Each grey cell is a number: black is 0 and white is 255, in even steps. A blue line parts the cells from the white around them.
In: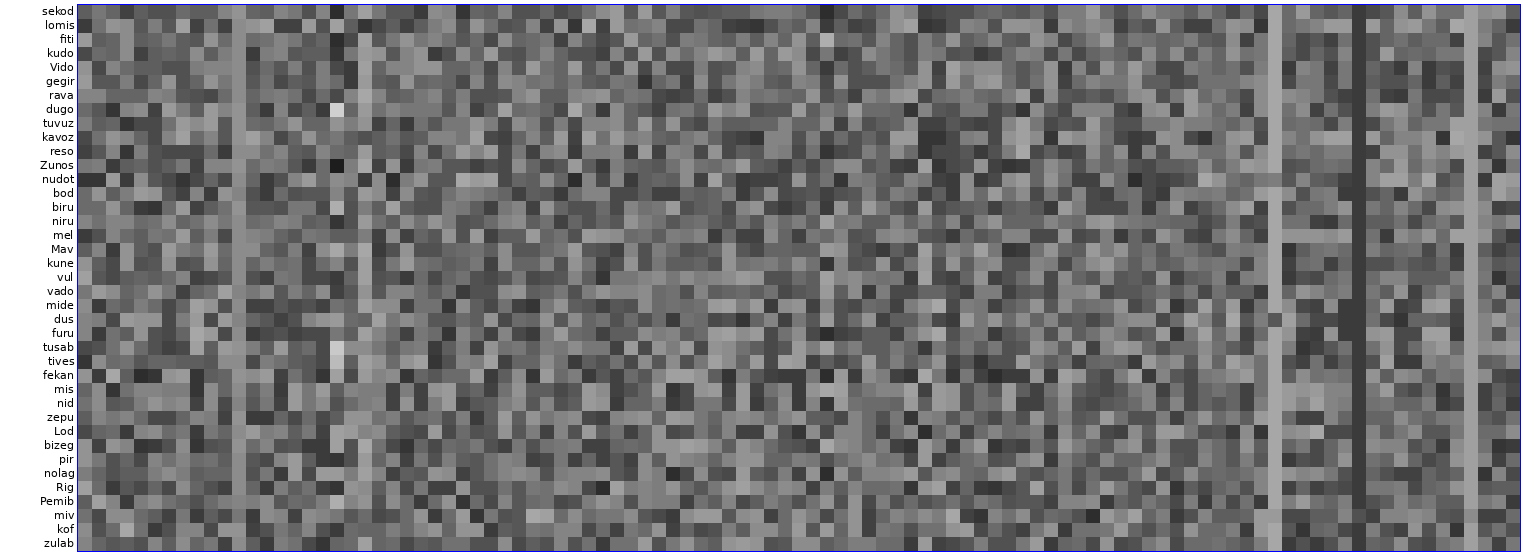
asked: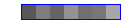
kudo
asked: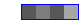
pir
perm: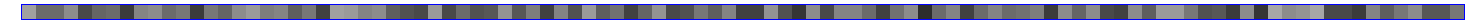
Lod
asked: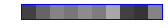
miv
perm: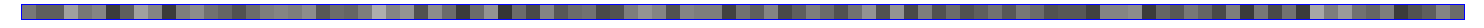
Pemib

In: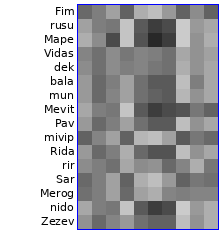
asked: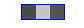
Mape
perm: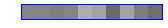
Merog
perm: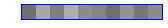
dek
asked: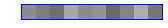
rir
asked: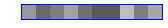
bala
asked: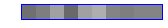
Merog
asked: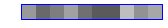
Pav

